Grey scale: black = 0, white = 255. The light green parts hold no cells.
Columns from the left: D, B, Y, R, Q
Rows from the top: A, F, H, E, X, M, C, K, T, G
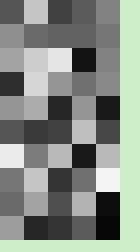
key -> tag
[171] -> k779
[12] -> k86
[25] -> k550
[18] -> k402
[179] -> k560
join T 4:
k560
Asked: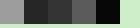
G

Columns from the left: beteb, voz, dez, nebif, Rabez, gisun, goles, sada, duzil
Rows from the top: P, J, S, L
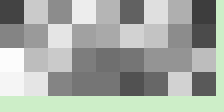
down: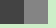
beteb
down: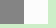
beteb
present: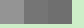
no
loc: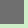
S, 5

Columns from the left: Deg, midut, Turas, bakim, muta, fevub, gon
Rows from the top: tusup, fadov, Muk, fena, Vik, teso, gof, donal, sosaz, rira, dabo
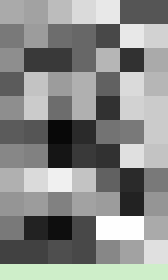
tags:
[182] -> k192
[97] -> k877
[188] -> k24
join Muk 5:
k192
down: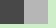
muta
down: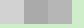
gon

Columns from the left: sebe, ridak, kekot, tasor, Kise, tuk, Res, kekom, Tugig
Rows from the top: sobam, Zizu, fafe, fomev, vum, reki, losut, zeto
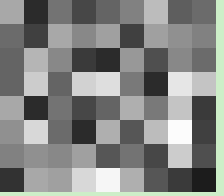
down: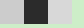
ridak
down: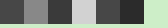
tasor
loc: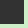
zeto, 1
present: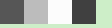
yes
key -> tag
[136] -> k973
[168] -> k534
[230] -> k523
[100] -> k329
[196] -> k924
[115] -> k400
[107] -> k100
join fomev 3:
k329
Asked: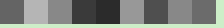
fafe
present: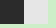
yes

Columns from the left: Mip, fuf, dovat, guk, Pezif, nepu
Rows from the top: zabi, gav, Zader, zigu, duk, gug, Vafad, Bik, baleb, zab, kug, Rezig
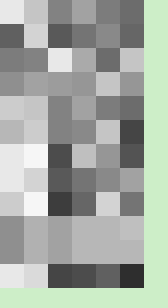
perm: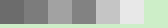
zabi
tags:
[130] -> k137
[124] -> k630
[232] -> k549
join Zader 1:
k630
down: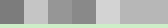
Pezif
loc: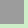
zigu, 3
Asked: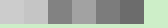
duk
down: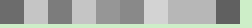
Pezif
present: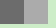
no

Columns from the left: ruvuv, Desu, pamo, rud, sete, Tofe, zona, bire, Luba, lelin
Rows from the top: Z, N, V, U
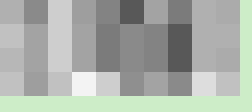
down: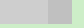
pamo
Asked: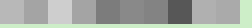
V
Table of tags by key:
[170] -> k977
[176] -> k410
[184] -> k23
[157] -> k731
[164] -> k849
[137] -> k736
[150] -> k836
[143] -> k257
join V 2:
k849
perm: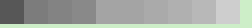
V
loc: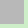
V, 1
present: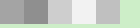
no

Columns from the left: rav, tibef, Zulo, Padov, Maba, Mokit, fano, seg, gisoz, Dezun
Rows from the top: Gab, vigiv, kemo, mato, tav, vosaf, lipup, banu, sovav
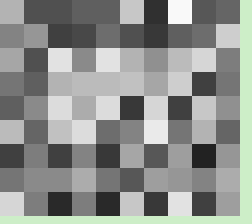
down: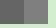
tibef
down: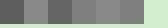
tibef
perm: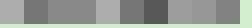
banu
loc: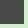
vigiv, 4
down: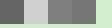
Dezun

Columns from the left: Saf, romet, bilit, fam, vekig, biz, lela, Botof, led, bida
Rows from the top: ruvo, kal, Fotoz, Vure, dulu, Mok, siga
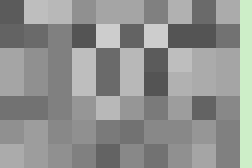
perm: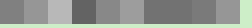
dulu
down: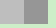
fam
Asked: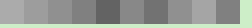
siga
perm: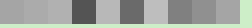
Vure
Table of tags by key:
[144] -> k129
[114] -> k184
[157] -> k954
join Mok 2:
k954

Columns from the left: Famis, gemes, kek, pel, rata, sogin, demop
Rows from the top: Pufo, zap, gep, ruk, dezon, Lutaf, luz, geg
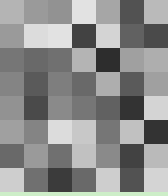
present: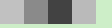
yes
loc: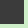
geg, 3
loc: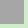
Pufo, 5
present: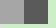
no

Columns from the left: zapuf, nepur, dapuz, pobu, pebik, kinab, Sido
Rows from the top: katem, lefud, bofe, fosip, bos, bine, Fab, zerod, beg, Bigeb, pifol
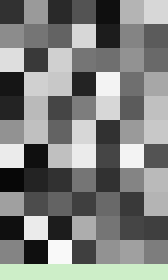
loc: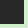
katem, 3
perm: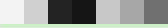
fosip
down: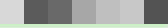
Sido
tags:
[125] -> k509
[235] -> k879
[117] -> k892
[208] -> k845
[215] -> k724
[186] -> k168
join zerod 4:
k892
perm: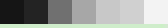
fosip
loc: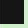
fosip, 1

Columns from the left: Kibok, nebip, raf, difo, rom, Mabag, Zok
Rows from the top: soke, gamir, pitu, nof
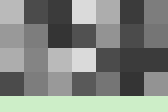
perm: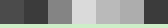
pitu
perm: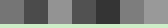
gamir
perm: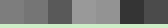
nof
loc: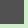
gamir, 4
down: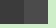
Mabag
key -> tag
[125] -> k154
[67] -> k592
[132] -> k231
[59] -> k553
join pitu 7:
k553

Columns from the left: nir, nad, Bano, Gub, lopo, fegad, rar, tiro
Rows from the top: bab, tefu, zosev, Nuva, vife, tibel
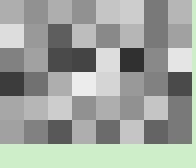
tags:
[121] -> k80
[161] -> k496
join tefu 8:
k496
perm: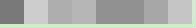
vife

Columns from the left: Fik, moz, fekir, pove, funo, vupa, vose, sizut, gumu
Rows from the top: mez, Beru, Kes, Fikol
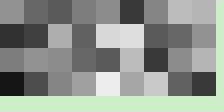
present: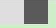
yes
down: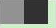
Fik
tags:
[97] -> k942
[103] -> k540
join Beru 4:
k942
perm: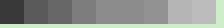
Kes

